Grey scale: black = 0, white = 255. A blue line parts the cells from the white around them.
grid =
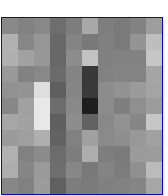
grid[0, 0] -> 137
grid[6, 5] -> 98
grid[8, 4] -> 125
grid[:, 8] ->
[130, 148, 130, 132, 155, 143, 134, 152, 155, 144, 133]
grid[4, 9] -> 164
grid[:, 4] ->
[125, 132, 141, 132, 133, 137, 141, 129, 125, 135, 125]
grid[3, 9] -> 165
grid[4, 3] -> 95
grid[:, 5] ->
[168, 121, 194, 57, 58, 30, 98, 160, 173, 121, 123]
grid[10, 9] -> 166
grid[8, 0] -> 177
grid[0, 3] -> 110
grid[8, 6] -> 126
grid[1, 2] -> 150
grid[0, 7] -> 122
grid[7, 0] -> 154
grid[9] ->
[173, 134, 154, 110, 135, 121, 132, 124, 144, 187]
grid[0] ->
[137, 129, 136, 110, 125, 168, 126, 122, 130, 157]
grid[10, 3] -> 96
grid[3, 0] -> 153
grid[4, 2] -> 222
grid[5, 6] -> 140
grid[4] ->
[145, 147, 222, 95, 133, 58, 140, 146, 155, 164]
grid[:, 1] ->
[129, 135, 162, 130, 147, 161, 162, 159, 129, 134, 129]
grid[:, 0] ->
[137, 177, 176, 153, 145, 135, 166, 154, 177, 173, 135]
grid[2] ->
[176, 162, 151, 103, 141, 194, 128, 130, 130, 198]
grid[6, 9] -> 198
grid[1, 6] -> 128

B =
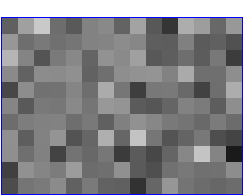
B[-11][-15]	96
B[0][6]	137
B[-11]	[96, 160, 201, 109, 89, 130, 137, 99, 163, 88, 53, 173, 157, 104, 152]
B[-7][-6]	120
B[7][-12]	148
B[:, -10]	[130, 130, 100, 98, 110, 117, 121, 102, 104, 108, 122]
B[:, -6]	[88, 94, 88, 148, 120, 86, 135, 118, 71, 79, 102]
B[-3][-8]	59
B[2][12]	92
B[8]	[143, 111, 129, 67, 115, 104, 119, 59, 91, 71, 101, 135, 196, 132, 26]
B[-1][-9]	98
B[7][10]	84
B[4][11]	105
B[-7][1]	141
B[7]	[144, 94, 130, 148, 83, 102, 175, 102, 195, 118, 84, 100, 120, 78, 68]
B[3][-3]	111
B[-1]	[77, 117, 122, 139, 97, 122, 98, 96, 50, 102, 150, 116, 108, 103, 108]
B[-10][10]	93
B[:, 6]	[137, 132, 146, 111, 171, 152, 96, 175, 119, 111, 98]
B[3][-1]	142
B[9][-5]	113
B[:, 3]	[109, 112, 122, 139, 114, 119, 130, 148, 67, 124, 139]
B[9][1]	145
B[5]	[133, 89, 121, 119, 137, 117, 152, 148, 91, 86, 101, 130, 123, 93, 142]
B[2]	[181, 132, 84, 122, 136, 100, 146, 138, 160, 88, 94, 110, 92, 120, 60]
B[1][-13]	121
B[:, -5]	[53, 93, 94, 130, 121, 101, 121, 84, 101, 113, 150]
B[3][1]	98

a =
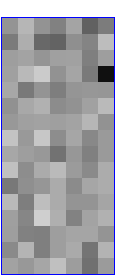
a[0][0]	148
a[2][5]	127
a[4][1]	121
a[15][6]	155
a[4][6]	150
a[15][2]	166
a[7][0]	195
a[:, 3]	[129, 99, 160, 146, 126, 140, 159, 141, 114, 186, 171, 171, 175, 158, 158, 192]
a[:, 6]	[124, 189, 158, 16, 150, 186, 146, 154, 154, 172, 172, 165, 177, 148, 179, 155]
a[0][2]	147
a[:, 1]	[182, 174, 163, 185, 121, 168, 160, 153, 158, 141, 143, 126, 134, 129, 180, 152]
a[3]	[160, 185, 203, 146, 165, 122, 16]
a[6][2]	162
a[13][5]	165
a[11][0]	185
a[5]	[145, 168, 177, 140, 146, 161, 186]
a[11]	[185, 126, 190, 171, 148, 148, 165]
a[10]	[120, 143, 150, 171, 139, 166, 172]
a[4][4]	149
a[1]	[123, 174, 104, 99, 143, 132, 189]
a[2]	[158, 163, 149, 160, 161, 127, 158]
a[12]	[159, 134, 207, 175, 130, 163, 177]
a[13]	[158, 129, 127, 158, 165, 165, 148]
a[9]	[192, 141, 171, 186, 155, 138, 172]
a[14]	[138, 180, 127, 158, 170, 116, 179]
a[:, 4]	[164, 143, 161, 165, 149, 146, 163, 166, 151, 155, 139, 148, 130, 165, 170, 157]

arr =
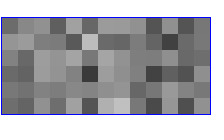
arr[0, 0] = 108
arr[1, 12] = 120
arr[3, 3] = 147
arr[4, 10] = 153
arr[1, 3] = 123
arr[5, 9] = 74
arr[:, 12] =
[119, 120, 110, 143, 120, 145]
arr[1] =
[149, 155, 126, 123, 89, 188, 106, 102, 124, 100, 65, 106, 120]
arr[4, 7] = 148
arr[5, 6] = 176
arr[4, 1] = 114
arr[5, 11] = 79
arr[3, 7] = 143
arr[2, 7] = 146
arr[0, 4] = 161
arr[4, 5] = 132
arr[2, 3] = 148
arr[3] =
[106, 99, 156, 147, 130, 58, 157, 143, 128, 66, 96, 82, 143]
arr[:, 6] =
[155, 106, 165, 157, 143, 176]
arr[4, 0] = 120

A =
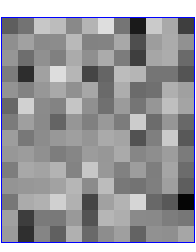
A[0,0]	94
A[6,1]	159
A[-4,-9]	162
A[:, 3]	[188, 140, 128, 221, 169, 131, 100, 152, 125, 179, 162, 208, 121, 96]
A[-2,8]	138
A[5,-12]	103
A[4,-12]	147
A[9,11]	108
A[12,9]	137
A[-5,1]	168
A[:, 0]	[94, 143, 150, 124, 147, 103, 123, 157, 151, 125, 148, 119, 160, 155]
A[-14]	[94, 115, 199, 188, 137, 180, 222, 117, 26, 202, 169, 62]
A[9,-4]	157
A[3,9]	117
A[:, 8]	[26, 78, 62, 181, 107, 117, 204, 82, 134, 157, 115, 214, 138, 99]
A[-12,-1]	106
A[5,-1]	164
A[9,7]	129
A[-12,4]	171
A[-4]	[148, 151, 153, 162, 182, 139, 188, 120, 115, 127, 159, 94]
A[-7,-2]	202
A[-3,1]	171
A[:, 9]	[202, 157, 166, 117, 112, 150, 108, 127, 142, 126, 127, 104, 137, 145]
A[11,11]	5
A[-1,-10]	133
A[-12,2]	144
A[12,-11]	61

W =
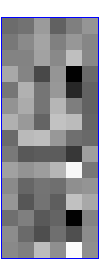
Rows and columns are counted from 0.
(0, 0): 108
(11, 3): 94
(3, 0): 168
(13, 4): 79
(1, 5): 134
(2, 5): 136
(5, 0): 147
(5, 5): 98
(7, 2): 190
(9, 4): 247
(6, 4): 187
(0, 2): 155
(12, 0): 111
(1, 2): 164
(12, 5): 131
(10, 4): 143
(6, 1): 153
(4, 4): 39
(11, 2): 115
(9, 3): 182
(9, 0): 161
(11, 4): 193
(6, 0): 176
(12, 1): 127
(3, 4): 1
